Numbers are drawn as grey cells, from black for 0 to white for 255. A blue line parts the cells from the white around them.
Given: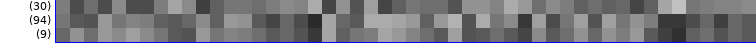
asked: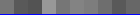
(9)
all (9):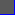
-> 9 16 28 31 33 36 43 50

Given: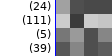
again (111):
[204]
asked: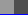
(5)
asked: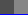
(5)
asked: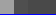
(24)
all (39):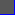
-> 1
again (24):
[73]
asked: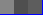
(39)

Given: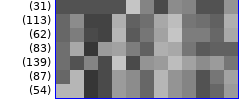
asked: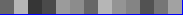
(87)
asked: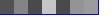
(139)
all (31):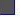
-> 1 2 3 4 5 11 12
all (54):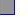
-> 9
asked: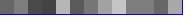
(62)
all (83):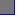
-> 10

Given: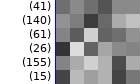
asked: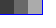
(140)
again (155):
[171]
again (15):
[68]

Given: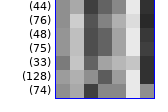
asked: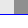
(74)
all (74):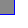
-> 4 5

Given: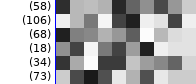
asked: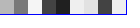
(106)
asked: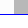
(68)
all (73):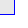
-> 5 8
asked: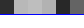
(58)
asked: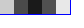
(73)
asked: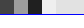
(18)
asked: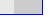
(73)

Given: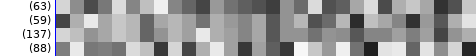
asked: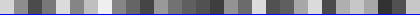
(63)
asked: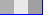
(88)
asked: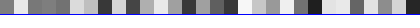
(88)

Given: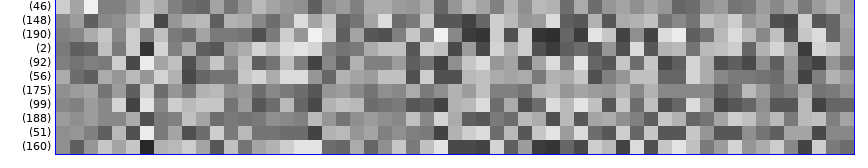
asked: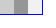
(190)
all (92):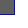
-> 15 21 26 45 49 52
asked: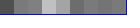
(188)
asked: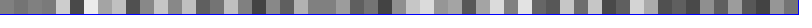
(92)
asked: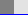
(92)

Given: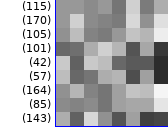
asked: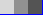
(143)
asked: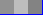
(105)
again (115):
[152]

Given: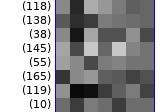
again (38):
[81]
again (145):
[199]
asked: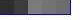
(138)
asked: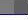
(118)
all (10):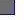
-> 1 4 6 7

